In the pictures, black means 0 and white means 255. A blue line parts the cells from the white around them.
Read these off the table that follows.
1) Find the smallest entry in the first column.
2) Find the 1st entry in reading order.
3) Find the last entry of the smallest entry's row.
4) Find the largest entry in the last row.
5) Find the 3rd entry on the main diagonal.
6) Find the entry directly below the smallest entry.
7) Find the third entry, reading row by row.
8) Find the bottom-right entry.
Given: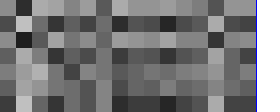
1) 60
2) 140
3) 140
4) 192
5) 89
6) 171
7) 171
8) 67

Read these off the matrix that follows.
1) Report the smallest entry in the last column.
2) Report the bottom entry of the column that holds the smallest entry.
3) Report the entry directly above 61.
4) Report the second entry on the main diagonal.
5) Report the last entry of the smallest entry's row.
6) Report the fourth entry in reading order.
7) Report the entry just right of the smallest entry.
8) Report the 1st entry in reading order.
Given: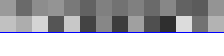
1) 148
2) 47
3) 114
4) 173
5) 179
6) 148
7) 220
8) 154

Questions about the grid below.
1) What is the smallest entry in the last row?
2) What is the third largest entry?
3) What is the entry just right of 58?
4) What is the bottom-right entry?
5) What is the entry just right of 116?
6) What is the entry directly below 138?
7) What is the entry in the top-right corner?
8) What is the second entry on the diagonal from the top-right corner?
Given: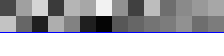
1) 5
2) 195
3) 181
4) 124
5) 124
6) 145
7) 167
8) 110

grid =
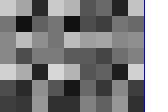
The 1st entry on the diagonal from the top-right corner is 195
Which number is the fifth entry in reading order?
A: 180
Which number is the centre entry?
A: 91
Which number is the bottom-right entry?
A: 48
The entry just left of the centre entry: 123
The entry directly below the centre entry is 180
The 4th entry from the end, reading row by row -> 129
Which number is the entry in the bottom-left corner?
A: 62
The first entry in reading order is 202
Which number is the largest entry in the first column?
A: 209
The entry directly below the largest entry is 85
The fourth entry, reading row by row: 202
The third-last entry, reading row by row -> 97

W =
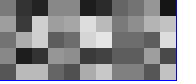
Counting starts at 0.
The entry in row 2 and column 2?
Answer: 207
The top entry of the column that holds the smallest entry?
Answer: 21
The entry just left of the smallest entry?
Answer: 150
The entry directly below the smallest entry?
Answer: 194
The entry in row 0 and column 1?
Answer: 51
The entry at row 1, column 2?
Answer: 207
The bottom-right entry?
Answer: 194
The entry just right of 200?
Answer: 128
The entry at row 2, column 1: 172
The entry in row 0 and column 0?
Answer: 122
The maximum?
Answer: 229
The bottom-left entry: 86
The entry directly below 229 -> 66
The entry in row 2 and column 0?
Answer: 115
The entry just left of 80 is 101
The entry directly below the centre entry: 58

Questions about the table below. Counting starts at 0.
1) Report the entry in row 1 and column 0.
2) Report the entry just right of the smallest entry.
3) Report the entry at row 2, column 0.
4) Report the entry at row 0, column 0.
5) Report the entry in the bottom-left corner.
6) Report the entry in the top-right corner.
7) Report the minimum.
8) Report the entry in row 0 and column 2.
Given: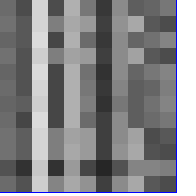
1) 113
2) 82
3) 101
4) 107
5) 107
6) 119
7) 38
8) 212

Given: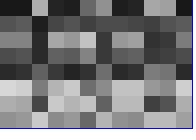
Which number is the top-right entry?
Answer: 24
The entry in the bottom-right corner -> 160
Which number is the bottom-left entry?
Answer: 145
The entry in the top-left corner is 24
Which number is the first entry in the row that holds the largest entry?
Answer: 215
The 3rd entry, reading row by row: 174
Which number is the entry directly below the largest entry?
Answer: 174
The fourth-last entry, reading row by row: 139
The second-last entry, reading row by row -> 186
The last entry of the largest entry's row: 207
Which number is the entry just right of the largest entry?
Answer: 207
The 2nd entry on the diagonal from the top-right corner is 83
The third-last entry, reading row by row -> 186
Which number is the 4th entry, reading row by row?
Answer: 36
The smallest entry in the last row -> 104

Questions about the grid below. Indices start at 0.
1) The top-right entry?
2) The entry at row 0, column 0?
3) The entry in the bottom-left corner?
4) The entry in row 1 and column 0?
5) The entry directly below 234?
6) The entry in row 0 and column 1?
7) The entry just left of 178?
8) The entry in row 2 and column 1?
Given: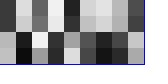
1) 77
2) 58
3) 193
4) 58
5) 50
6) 221
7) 213
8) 27

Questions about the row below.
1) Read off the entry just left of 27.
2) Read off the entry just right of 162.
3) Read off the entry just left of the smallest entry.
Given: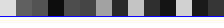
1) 209
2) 40
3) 83
